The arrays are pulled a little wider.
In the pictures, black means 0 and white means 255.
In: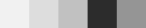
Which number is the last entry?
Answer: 149
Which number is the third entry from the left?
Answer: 193
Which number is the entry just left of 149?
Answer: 44

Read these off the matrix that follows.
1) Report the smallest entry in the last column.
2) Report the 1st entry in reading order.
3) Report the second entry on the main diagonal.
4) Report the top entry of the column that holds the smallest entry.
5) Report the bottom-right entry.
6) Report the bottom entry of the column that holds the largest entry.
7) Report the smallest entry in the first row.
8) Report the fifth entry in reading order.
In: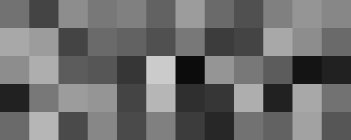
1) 33
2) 114
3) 156
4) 156
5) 86
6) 128
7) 68
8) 128
